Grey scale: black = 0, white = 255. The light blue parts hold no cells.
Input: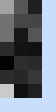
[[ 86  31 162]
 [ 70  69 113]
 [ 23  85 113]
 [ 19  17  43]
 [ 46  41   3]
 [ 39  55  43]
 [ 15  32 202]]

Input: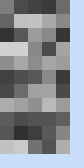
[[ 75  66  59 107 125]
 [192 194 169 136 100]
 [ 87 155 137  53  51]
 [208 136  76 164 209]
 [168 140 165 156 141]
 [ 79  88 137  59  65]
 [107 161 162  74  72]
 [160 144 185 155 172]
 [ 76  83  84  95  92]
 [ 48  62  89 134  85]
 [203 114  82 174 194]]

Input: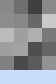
[[111  63 138 136]
 [136 104 201 140]
 [159 175 121 187]
 [162  79 101 159]
 [ 73  91 146 129]]

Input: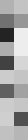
[[195 178]
 [150 113]
 [237  35]
 [237 173]
 [214  65]
 [196 204]
 [162  96]
 [198 204]
 [ 80 207]
 [182 193]]

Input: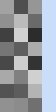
[[ 79 150 162]
 [187 106 144]
 [209  44  64]
 [ 94 172 118]
 [205  51  72]
 [128 208 169]
 [ 93 180  83]
 [140 112 145]]

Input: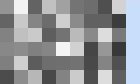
[[243  99 193 161 116 109  79 210 148]
 [201 133 108 207 139  97  97  60 100]
 [192 202  94 115 186 137 221 121 130]
 [140 128 134 244 209  70 151  56 136]
 [207  92 110 111 114  73 132  80 127]
 [140 183  73 131 203  78 221  95  76]]

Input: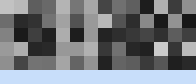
[[185  94 105 180 118 167  69 112  95  29 176  60 144 194]
 [ 42  50 115 162  82 153 184  83  45 137  25 147  23 109]
 [ 26  63  32 173  29 152  35  46  56  69  48  93  63 130]
 [174  38  41 152 151 177  56 113  39  33 203  54 187 154]
 [ 69 115 113 165 100 147  34 100  93  58  87  31  41 143]]

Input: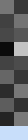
[[ 56 118]
 [115  65]
 [ 86  72]
 [195  11]
 [ 76  67]
 [ 55 102]
 [120  44]
 [ 49  93]
 [121  36]]

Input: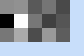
[[145  89 117  73 141]
 [253 119  64  85   2]
 [170  76 153  93 119]]
